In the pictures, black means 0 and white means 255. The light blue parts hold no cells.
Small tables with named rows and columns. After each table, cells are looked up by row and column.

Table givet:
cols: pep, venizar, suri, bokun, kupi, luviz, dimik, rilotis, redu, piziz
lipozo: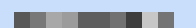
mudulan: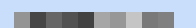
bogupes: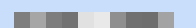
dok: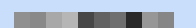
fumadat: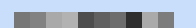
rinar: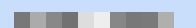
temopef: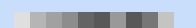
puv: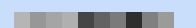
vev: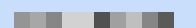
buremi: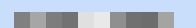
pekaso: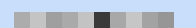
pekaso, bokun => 170
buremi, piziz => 164
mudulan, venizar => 70
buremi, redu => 109
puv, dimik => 122
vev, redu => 134
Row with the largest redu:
lipozo

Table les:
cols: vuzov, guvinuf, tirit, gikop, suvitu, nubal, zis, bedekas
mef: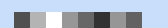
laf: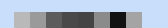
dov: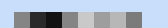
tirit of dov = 18
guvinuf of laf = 154
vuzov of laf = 185
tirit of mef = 255
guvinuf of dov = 42
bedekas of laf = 164
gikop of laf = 73
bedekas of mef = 98
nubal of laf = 139
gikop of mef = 151
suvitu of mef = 103
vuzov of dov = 133
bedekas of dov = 123
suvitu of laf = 68
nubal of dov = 158

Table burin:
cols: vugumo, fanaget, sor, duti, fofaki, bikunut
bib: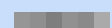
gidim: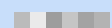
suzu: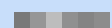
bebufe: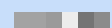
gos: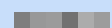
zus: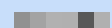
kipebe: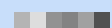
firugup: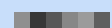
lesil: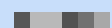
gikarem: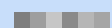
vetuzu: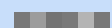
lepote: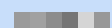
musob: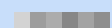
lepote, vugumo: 154
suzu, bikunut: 140
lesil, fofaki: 113
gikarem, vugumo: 126
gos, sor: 155
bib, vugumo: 150
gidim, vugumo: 187
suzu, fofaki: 132
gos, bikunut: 156
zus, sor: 177
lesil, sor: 185
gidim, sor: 157
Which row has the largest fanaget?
gidim

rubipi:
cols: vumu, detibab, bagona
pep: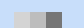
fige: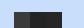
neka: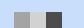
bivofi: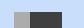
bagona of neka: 76
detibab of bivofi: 64
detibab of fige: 36
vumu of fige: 59
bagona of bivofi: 64
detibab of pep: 189
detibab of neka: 210
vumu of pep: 212
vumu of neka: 164
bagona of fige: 38
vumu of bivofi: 172
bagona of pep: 118

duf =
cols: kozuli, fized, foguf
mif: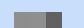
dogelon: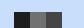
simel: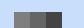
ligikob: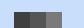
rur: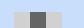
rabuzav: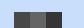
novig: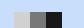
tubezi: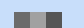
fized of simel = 101
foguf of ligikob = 122
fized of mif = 143
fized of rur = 101
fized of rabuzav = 100
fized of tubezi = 161
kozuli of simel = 127

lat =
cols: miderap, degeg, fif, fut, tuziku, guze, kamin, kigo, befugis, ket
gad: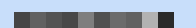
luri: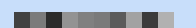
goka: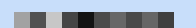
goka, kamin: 103
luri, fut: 147
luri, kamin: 91
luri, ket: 177
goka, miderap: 162
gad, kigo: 97
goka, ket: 63
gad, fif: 83
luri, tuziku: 128
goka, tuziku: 19
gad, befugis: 178
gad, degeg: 97
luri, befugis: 59
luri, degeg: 123
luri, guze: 122
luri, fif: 43
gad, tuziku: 126
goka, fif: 199
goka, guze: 75

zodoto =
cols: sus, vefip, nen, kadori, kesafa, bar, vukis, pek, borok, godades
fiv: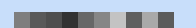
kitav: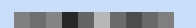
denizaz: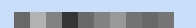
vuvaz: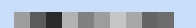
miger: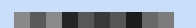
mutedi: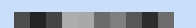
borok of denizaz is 104
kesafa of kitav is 100
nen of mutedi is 69
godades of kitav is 127
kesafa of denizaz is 105
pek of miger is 28
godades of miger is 124
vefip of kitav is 110
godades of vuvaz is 109
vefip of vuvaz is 91
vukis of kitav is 107
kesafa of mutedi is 169
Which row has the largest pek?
vuvaz

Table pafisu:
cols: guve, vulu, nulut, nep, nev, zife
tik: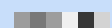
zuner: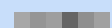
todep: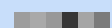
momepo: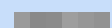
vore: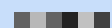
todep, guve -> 157
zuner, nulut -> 158
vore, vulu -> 184
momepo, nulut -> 139
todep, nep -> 54
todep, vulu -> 169
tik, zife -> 211
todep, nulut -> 152
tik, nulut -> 157
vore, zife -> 65
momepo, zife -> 146
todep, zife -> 123
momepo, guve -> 154
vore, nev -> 193
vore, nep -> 34

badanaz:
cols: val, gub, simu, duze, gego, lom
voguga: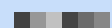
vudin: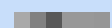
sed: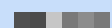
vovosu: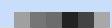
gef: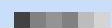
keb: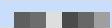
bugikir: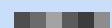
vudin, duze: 152
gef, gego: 188
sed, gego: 140
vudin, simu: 88
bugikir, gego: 60
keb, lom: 159
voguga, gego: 107
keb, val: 95
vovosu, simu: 108
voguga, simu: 193
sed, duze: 121
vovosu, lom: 168
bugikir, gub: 107
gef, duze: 129

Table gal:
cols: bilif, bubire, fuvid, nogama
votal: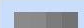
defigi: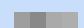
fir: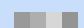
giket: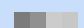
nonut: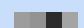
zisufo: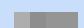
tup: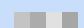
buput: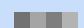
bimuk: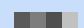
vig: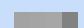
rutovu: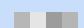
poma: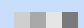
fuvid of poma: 229
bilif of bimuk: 90
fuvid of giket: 204
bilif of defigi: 158
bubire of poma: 169
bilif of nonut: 157
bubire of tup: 172
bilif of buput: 114
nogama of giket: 199
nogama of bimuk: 193

